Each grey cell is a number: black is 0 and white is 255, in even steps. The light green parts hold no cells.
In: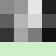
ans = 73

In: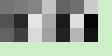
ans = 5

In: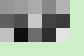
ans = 59

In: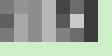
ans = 60

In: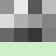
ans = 132

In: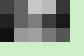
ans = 25

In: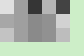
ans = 210

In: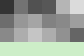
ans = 158
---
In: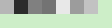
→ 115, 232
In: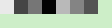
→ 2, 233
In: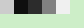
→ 44, 240
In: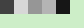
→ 150, 215
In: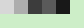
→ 60, 215
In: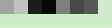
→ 7, 194
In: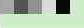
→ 145, 218
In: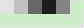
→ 103, 227
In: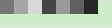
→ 69, 217
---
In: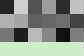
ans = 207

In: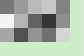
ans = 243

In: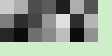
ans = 224

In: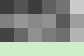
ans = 203

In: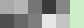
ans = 230

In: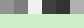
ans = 241

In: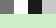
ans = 252
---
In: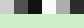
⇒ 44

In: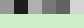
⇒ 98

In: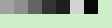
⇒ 30

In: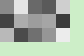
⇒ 67

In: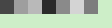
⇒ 70

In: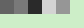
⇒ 99

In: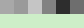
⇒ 110

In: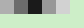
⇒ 108

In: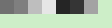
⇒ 53
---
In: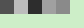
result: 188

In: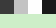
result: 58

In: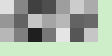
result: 119

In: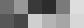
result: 207

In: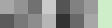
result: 182

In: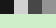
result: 23
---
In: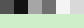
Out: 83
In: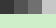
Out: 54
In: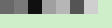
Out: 105
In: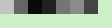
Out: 195
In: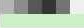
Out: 181
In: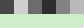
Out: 72
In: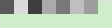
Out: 90
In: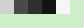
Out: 209
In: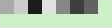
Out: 170
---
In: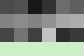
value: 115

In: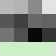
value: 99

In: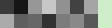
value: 103

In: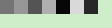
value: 84

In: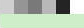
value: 149

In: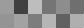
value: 162

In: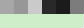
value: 151

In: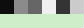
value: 139

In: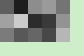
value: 123
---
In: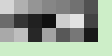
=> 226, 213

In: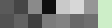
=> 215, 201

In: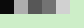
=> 209, 174

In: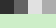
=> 225, 173

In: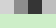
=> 211, 190

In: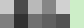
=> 209, 201

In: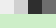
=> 238, 208

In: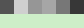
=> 207, 166

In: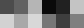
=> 216, 210

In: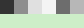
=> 244, 224
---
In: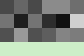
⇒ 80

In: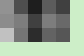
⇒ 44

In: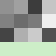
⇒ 203

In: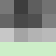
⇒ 179

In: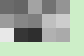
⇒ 46

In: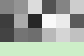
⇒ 110

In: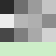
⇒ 169

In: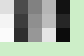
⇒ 151

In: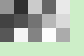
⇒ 131
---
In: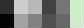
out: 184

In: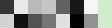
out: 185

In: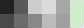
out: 205

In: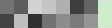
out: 210

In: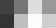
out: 221

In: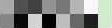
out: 65

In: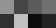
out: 92

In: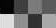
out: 123

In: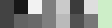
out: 242

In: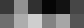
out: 48
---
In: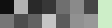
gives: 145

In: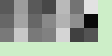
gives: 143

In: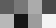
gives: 156

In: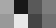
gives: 68

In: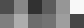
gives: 158

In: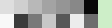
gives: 236

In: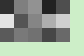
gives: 174

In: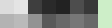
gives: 119

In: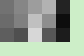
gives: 142

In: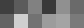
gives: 164
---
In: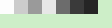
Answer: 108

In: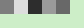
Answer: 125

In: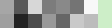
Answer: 88

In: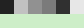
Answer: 123

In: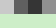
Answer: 144

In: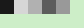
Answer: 153

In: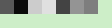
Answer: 88

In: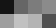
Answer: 102

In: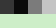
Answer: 123
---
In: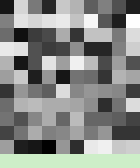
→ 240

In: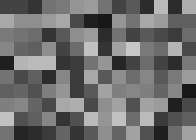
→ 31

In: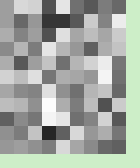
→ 138

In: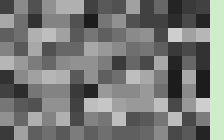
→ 73

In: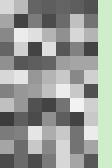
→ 215

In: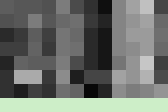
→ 124

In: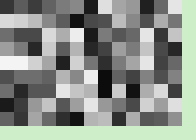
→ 86

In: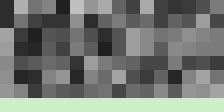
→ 149

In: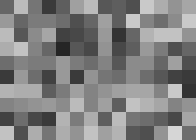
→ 147
